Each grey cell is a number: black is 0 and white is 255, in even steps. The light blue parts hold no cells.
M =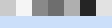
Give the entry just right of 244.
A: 136
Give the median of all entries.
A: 176

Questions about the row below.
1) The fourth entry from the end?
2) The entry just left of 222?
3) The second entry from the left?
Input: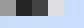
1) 153
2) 68
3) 36
